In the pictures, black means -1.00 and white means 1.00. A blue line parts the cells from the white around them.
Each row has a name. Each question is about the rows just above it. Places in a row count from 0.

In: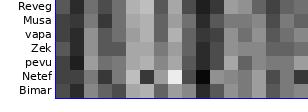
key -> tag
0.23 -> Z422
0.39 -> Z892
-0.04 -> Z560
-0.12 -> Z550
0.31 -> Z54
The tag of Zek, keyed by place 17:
Z550
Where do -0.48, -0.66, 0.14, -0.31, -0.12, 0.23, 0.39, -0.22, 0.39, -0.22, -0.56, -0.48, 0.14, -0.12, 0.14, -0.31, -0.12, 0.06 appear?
vapa
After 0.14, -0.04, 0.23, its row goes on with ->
-0.31, -0.04, 0.06
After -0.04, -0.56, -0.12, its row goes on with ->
0.31, 0.39, -0.22, 0.23, -0.12, -0.66, -0.31, -0.04, -0.04, 0.06, -0.40, -0.04, -0.22
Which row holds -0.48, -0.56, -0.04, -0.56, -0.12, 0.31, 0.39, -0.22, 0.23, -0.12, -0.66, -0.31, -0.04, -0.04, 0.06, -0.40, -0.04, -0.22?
Musa

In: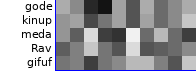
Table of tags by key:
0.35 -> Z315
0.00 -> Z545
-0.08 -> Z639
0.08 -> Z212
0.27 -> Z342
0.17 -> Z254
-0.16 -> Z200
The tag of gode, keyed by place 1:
Z212
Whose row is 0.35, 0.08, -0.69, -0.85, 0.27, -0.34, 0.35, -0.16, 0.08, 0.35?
gode
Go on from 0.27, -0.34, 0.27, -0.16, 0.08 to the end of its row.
0.55
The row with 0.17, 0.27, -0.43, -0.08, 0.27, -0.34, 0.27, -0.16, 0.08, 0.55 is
kinup

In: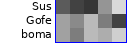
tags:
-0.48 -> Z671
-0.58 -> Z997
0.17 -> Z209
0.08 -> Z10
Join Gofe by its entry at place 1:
Z10
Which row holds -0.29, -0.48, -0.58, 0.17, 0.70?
Sus
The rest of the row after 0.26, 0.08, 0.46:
-0.02, -0.48
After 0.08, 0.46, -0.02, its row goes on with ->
-0.48

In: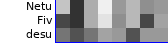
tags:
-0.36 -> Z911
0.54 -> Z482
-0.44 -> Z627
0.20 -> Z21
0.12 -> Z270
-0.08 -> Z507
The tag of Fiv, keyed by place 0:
Z627
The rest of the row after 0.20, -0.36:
0.20, 0.20
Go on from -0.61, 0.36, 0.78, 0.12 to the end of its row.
0.44, -0.44, 0.28
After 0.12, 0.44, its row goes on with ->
-0.44, 0.28
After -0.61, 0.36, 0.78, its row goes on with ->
0.12, 0.44, -0.44, 0.28
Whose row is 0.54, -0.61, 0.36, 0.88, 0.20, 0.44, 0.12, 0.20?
Netu
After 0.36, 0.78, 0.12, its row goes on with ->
0.44, -0.44, 0.28

